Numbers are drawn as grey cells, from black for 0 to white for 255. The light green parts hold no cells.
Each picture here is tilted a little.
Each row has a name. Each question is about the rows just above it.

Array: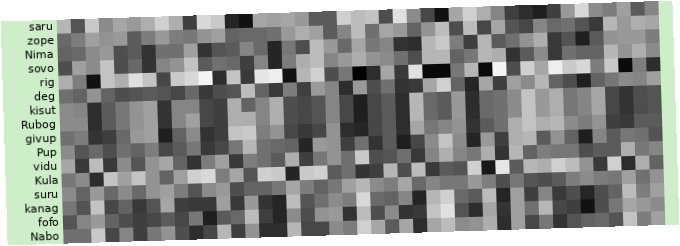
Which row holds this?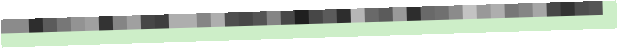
Rubog
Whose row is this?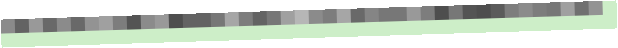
suru
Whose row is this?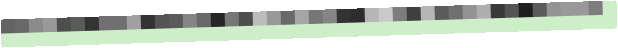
Nima
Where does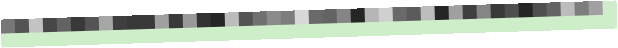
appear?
kanag
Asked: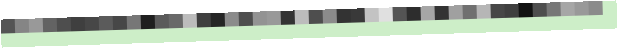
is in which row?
fofo

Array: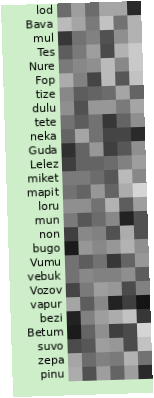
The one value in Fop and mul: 129
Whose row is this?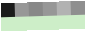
bugo
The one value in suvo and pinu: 158
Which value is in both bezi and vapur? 34

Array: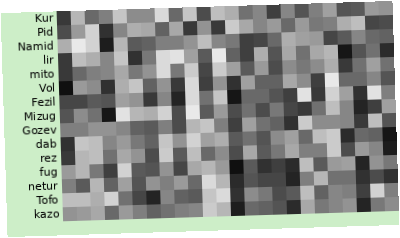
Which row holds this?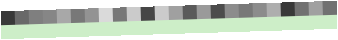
mito
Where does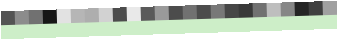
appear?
Mizug
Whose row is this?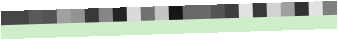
Fezil
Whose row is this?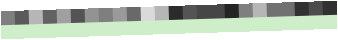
netur
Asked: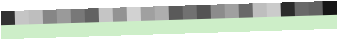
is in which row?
dab
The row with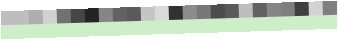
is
Tofo

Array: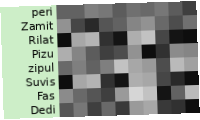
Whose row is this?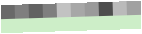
zipul
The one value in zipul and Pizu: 77
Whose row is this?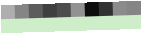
Pizu
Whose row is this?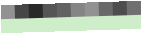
Zamit

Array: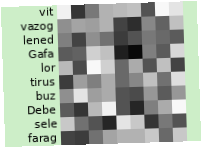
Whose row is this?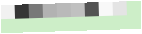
vit
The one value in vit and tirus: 192
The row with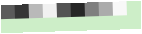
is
Debe
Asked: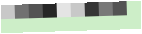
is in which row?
sele
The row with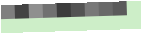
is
lened
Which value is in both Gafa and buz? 91
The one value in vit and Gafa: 192

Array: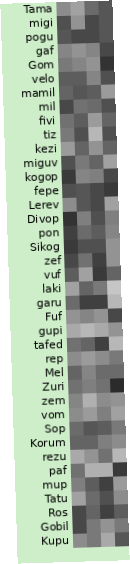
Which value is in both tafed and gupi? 183
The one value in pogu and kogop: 72
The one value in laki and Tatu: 161
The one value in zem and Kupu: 140
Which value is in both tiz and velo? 80
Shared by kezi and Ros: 100

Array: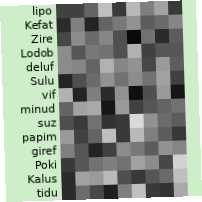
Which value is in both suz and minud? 114
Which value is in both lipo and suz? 57
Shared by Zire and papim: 93
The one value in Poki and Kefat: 127
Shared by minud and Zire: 114
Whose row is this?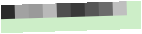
Kalus

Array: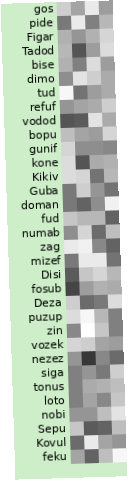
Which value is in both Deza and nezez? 107
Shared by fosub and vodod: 171
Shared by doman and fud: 99
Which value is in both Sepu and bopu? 190
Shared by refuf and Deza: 206

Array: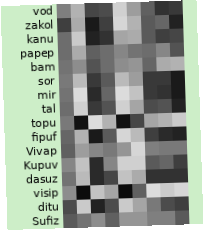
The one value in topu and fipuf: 178
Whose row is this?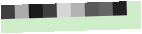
zakol
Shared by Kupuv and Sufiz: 90

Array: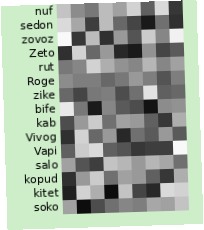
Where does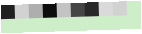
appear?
kitet
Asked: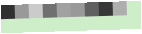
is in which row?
kopud
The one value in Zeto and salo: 153
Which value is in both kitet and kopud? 174

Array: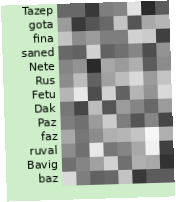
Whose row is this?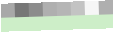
faz
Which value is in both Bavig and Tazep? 133
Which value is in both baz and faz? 195
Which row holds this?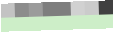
fina
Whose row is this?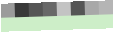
gota
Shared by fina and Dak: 155
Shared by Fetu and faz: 181

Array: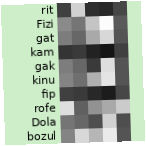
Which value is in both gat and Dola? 103
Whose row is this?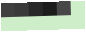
fip
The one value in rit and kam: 64
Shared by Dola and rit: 209

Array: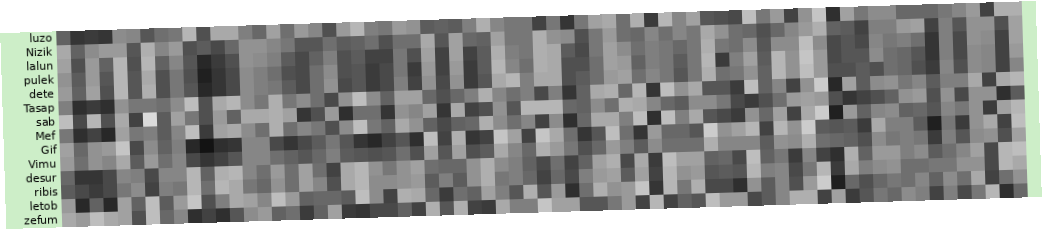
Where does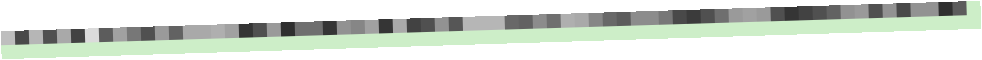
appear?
sab
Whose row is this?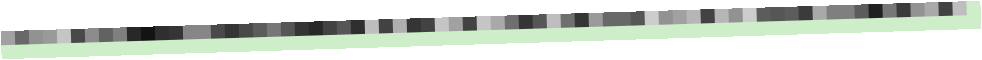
Gif
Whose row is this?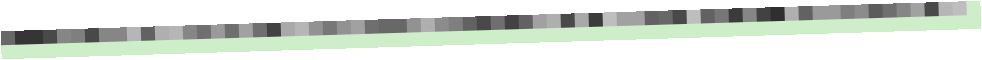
desur
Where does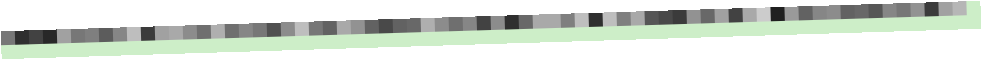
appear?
Mef

